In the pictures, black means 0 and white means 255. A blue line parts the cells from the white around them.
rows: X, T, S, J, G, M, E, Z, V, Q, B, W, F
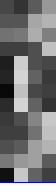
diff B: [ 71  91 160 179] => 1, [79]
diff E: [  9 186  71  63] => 2, [192]

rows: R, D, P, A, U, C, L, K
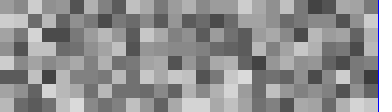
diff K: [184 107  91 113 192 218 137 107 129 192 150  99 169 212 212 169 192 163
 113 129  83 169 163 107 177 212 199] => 8, [113]
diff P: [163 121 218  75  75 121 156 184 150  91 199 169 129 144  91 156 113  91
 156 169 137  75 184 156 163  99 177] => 3, [212]
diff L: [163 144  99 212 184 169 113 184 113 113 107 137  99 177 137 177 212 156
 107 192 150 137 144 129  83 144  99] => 22, [129]
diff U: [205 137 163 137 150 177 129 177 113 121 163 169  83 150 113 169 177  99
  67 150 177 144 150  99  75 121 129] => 6, [169]
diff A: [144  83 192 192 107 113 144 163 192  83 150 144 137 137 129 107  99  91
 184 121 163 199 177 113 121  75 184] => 20, [129]
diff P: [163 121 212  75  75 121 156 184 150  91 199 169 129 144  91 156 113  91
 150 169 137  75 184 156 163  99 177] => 19, [156]

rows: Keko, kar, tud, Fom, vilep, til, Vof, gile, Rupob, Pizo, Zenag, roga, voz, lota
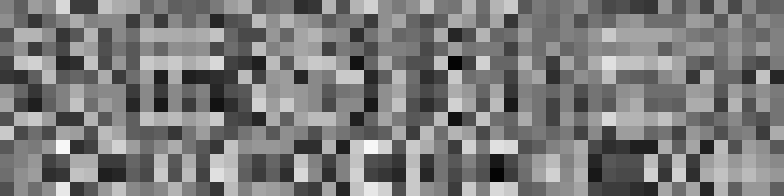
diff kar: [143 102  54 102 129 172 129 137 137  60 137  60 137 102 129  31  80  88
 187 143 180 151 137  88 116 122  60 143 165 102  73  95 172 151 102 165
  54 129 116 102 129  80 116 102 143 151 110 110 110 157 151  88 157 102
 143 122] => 16, [38]
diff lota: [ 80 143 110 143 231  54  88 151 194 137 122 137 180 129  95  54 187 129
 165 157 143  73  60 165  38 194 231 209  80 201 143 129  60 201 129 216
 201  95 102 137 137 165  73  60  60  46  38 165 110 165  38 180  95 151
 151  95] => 41, [143]
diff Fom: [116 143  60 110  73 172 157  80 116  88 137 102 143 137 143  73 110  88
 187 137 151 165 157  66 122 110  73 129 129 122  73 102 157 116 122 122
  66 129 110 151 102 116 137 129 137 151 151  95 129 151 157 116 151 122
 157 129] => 20, [129]
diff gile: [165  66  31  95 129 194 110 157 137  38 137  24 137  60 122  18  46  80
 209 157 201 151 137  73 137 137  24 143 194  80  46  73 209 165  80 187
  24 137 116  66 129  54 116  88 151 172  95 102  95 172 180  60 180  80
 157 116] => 51, [172]
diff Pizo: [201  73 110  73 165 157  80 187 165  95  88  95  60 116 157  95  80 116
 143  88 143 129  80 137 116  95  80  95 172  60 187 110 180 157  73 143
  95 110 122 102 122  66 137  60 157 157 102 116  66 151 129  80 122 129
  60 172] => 13, [54]
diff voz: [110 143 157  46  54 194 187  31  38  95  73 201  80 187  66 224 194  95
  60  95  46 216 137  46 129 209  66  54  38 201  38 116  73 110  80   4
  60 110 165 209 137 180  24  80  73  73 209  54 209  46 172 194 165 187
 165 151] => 17, [201]
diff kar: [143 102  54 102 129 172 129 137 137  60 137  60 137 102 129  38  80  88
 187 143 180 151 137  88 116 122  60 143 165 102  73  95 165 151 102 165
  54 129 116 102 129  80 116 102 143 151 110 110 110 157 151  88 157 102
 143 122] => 33, [172]

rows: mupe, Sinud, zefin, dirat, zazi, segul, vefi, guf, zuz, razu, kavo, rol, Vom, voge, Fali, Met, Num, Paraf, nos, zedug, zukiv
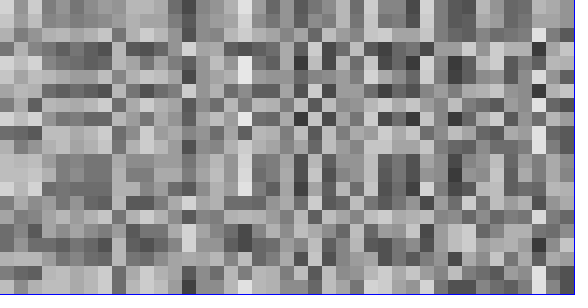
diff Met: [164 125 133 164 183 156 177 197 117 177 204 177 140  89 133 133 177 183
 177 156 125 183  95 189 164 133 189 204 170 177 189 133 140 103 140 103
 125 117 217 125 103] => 16, [125]
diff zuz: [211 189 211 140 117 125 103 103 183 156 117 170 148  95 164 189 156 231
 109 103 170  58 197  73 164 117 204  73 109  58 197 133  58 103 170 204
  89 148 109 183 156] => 4, [148]
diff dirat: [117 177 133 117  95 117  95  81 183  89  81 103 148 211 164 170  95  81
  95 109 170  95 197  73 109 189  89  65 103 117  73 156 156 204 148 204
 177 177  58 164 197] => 23, [204]

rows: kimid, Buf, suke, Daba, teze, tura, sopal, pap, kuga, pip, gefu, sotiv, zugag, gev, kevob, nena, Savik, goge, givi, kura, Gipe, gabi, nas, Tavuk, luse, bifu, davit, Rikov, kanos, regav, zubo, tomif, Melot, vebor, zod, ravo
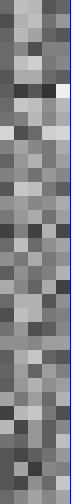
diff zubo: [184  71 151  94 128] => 5, [135]
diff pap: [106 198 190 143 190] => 5, [184]

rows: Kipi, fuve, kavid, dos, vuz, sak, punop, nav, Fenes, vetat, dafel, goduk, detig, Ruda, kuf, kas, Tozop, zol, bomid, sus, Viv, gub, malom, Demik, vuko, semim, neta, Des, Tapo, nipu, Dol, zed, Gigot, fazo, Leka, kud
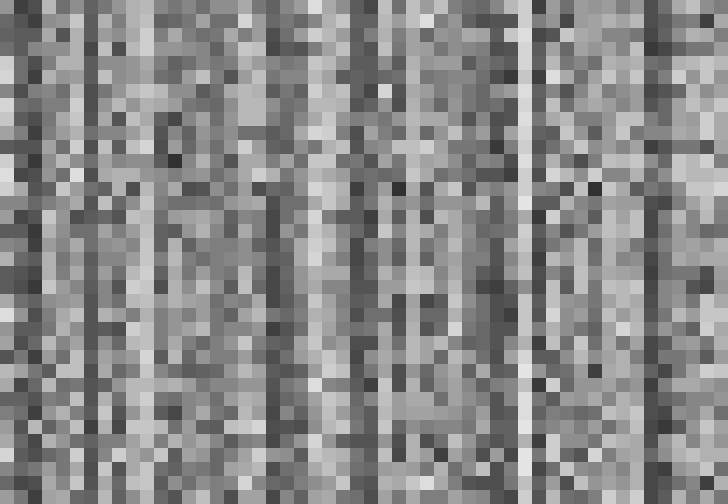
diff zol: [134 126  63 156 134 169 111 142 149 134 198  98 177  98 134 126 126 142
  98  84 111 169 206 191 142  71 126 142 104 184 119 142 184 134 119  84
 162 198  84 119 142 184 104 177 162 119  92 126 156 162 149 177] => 39, [78]
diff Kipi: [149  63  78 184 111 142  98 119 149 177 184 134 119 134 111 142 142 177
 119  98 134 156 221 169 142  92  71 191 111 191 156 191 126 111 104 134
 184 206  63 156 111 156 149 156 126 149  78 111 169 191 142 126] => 18, [169]
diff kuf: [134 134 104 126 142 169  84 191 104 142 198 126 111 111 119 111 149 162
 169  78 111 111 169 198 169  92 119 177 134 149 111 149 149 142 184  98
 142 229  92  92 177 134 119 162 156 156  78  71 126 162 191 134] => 36, [92]
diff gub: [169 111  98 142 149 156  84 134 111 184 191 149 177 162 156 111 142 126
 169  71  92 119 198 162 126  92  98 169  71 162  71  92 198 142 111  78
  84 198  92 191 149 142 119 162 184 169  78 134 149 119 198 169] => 17, [134]
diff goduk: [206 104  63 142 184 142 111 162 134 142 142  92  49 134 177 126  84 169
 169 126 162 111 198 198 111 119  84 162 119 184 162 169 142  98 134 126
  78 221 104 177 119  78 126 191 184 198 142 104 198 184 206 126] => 3, [57]
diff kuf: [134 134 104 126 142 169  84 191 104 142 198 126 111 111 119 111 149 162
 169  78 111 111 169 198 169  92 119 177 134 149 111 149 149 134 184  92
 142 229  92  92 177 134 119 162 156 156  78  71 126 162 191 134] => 34, [142]

